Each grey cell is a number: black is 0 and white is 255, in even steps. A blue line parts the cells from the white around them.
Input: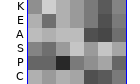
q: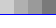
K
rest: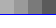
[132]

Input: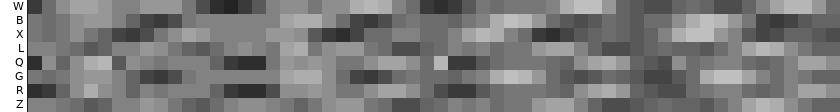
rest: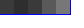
[109,119,119,119,130,173,191,191,151,100,89,77,77,100,109,100,77,77,100,130,163,182,182,151,109]
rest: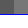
[109,119,119,119,130,173,191,191,151,100,89,77,77,100,109,100,77,77,100,130,163,182,182,151,109]
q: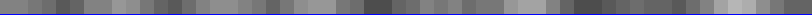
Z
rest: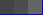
[100,89,77]
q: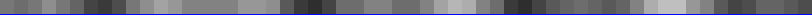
X
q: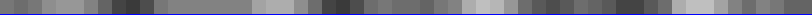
G
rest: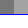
[173,119,142,151,151,119,109,77,77,100,109,130,119,130,109,119,119,151,163,163,130,100,77,77,89,100,109,100,100,89,109,130,163,182,173,142,119,100,100]

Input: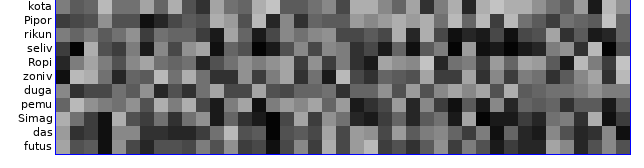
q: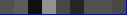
futus
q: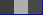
futus
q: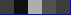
Simag

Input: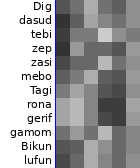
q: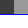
gerif
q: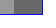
zep
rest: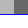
[133]

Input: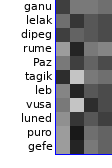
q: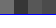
lelak
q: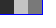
tagik
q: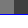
Paz

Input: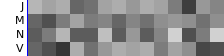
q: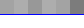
J
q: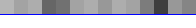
J

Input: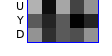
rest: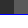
[79,147]
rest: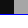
[67,147]
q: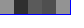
D
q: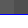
D
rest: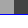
[147]

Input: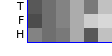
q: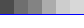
F
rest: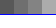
[121,193]
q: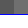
T
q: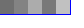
T
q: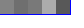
H

